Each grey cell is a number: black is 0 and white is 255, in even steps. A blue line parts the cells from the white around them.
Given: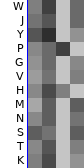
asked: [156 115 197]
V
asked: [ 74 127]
H
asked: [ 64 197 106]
W
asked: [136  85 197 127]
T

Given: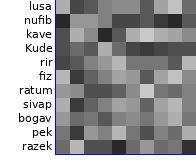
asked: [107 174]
pek
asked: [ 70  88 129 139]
lusa

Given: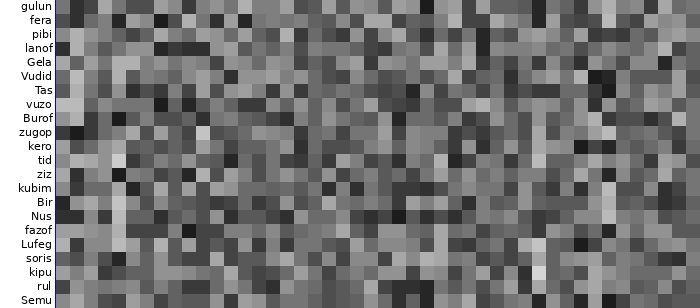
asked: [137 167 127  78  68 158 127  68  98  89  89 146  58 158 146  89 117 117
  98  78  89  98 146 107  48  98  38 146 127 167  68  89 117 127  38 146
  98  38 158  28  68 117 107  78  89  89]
Semu
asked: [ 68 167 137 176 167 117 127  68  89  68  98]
soris
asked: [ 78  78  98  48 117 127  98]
Burof
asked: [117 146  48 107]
kero
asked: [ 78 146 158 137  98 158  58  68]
pibi
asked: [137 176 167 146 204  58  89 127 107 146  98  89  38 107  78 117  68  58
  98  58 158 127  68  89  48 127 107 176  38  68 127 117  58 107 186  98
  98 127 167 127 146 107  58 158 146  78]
tid

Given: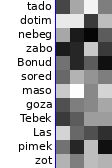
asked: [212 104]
Las
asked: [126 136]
goza
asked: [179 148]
sored
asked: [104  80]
Las
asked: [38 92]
Bonud

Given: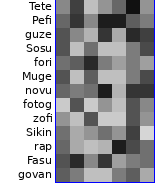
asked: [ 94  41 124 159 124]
fori
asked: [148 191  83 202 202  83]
zofi
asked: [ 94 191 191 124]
Muge
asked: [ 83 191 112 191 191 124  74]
Sosu

